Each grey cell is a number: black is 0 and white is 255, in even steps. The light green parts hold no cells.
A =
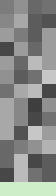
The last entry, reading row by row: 92
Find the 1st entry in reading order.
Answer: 124
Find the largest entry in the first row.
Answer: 145
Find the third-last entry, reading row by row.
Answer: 187
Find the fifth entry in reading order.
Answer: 135
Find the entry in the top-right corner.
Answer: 113
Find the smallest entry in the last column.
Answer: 71
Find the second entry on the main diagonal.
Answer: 168
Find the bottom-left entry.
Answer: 71
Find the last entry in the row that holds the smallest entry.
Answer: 145

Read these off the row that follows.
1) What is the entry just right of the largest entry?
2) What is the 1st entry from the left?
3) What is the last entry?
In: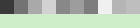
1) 181
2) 57
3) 190
